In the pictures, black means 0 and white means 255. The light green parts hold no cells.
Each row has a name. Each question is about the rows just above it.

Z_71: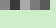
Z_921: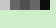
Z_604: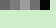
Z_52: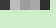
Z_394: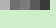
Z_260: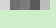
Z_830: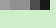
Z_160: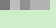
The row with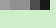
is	Z_830
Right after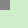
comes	[58]
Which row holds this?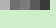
Z_394
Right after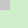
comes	[102]

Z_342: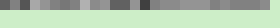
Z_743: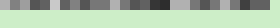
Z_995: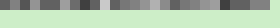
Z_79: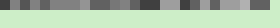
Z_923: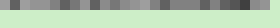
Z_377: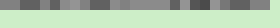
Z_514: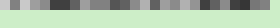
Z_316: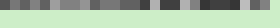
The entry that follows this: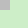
[97]
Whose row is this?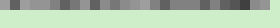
Z_923
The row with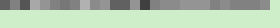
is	Z_342
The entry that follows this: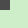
[148]
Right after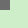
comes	[64]
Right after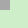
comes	[148]

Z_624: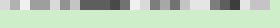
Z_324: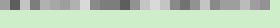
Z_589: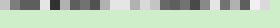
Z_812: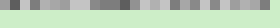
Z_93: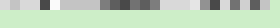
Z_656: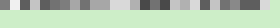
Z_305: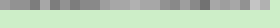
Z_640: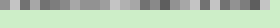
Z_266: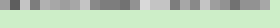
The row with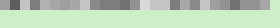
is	Z_266
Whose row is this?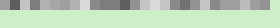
Z_324
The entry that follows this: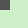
[177]
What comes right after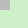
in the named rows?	[158]
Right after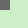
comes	[94]
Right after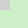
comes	[94]

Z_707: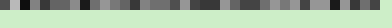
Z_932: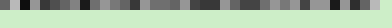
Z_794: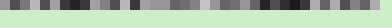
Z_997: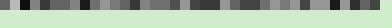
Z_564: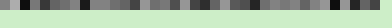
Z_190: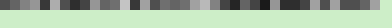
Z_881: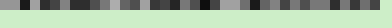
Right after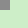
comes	[26]
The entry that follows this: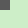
[79]

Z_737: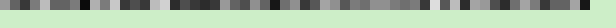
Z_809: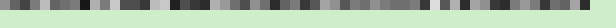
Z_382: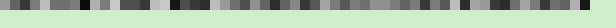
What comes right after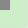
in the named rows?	[56]
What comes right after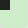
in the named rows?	[78]
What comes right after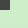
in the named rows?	[123]

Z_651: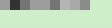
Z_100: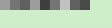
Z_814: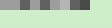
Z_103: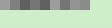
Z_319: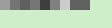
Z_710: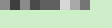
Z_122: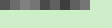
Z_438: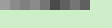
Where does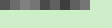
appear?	Z_122
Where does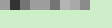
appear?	Z_651
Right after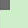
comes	[128]
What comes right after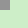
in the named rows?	[139]
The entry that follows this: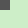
[108]
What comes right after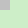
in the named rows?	[96]

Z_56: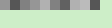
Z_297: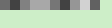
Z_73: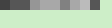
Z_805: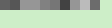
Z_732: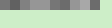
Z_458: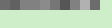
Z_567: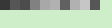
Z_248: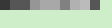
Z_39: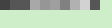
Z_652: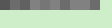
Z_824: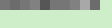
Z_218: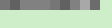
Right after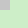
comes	[86]
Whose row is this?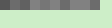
Z_652
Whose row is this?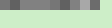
Z_218
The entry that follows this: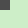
[129]
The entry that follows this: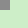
[118]
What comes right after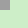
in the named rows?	[129]

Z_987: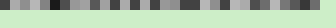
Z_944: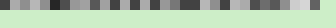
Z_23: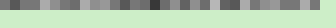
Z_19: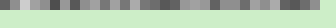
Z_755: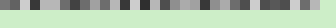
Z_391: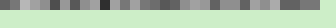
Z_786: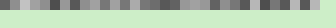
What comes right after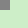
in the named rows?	[26]
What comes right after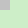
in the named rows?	[161]
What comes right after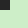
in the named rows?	[78]

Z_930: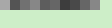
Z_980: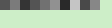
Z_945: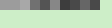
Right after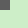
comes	[102]
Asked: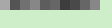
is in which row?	Z_930
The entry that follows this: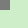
[52]
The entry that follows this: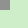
[41]

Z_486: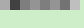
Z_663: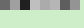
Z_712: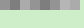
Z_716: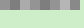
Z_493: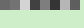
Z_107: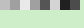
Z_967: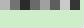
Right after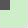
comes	[212]
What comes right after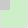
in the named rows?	[53]
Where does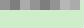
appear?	Z_712

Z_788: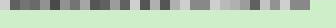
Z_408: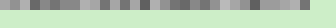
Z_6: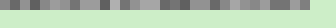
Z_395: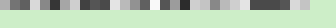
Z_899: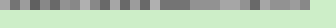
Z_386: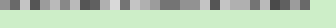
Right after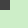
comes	[85]
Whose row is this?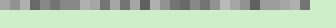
Z_408
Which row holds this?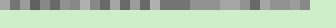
Z_899

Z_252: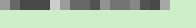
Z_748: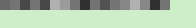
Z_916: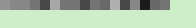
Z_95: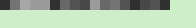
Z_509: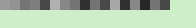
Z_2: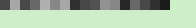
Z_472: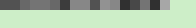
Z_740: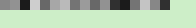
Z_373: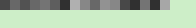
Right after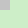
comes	[135]
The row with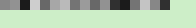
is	Z_740
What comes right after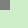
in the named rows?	[72]
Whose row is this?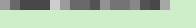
Z_252
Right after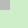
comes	[116]
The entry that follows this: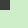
[135]
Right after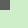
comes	[48]

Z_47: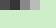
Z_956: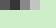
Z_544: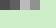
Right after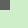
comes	[187]
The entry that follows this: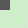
[53]
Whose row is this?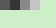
Z_956
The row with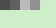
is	Z_544

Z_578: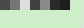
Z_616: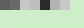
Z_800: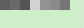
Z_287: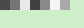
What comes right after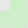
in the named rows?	[64]
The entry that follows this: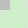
[42]

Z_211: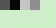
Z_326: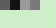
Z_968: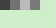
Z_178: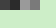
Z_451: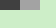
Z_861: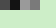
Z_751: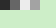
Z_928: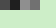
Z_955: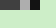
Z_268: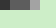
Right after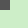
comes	[8]
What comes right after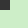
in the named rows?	[93]
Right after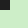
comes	[143]
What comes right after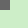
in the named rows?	[236]
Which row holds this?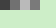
Z_968

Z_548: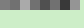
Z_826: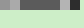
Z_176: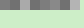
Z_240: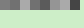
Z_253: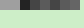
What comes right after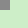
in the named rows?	[113]
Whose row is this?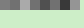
Z_548
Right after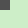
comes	[113]
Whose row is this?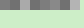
Z_176

